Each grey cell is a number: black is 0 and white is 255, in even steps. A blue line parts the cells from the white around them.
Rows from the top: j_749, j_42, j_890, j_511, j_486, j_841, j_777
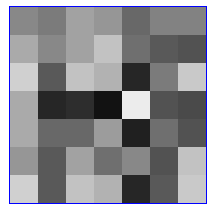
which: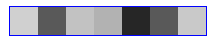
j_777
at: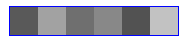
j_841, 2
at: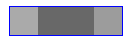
j_486, 1
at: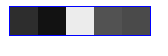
j_511, 3
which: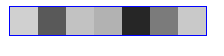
j_890

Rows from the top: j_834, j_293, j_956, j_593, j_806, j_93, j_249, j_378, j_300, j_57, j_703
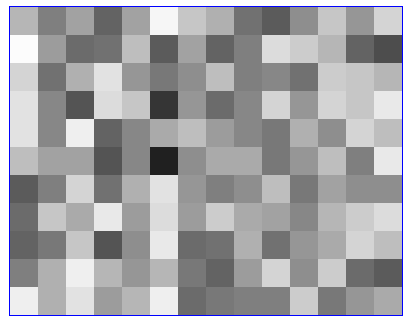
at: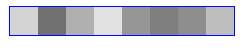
j_249, 3
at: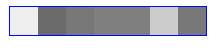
j_703, 6
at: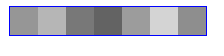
j_57, 5

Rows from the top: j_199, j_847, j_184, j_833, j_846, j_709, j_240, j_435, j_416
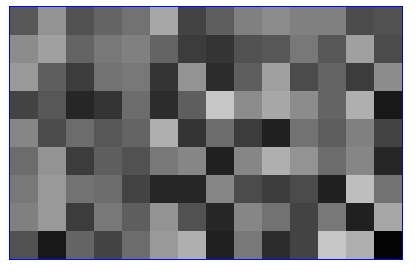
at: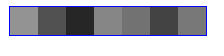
j_435, 6
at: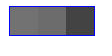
j_240, 3

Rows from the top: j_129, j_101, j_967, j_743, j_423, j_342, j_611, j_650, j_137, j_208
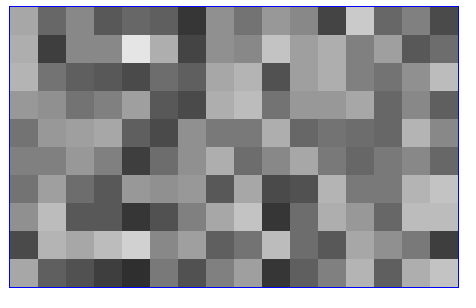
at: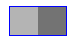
j_967, 1
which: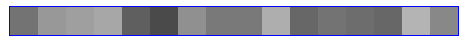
j_423

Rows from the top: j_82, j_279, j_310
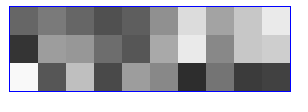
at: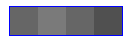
j_82, 1
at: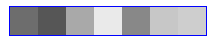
j_279, 4
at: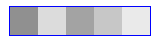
j_82, 6
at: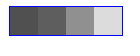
j_82, 4
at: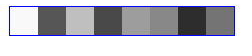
j_310, 1
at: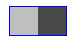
j_310, 3

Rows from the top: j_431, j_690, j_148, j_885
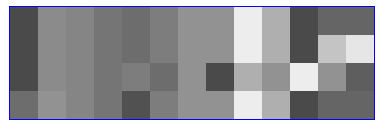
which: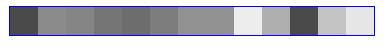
j_690
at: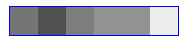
j_885, 4
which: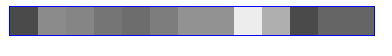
j_431
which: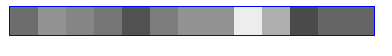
j_885

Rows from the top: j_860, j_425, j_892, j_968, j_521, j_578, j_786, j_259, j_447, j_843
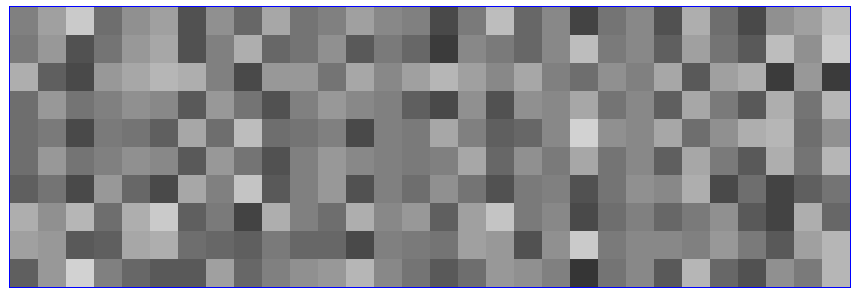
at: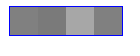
j_521, 14
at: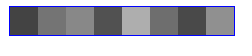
j_860, 21
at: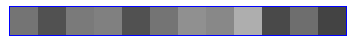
j_786, 17
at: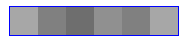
j_892, 19
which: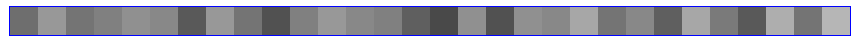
j_968
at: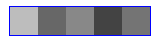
j_860, 18

